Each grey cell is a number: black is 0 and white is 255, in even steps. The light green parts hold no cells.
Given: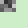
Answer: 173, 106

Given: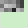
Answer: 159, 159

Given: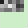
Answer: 29, 127

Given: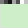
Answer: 121, 195

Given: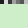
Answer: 29, 190

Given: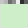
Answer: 197, 96

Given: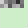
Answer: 207, 105

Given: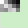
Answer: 251, 126

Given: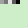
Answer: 161, 5
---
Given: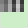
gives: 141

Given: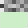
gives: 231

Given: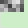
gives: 161

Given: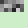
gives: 160

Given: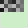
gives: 22

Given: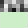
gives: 124

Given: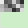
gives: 190

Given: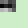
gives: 180

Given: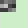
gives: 60

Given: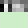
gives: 13
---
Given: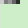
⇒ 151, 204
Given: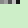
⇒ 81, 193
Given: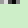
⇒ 72, 224
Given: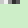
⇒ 143, 242
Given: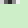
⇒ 40, 241
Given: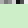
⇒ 212, 240
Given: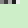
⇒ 176, 237
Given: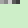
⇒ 207, 207
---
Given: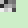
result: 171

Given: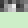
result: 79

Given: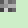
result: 176

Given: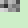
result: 119

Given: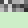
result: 58

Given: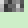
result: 201

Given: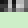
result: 197

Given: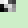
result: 219
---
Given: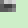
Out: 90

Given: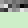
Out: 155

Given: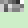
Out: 129

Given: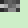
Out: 137

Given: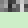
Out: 97

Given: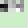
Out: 220
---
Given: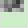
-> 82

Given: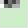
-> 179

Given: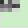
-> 65

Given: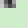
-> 76

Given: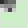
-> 140

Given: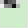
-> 15

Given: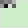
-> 222

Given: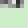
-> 69
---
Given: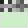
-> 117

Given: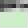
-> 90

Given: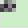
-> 134

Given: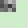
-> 60

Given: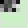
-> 187

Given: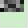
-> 151

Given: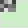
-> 121

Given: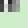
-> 141
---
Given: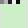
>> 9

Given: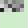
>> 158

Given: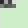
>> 220

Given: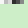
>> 136

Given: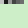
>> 110

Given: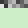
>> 157

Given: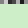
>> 146

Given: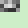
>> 103

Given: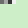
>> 240

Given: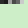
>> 202
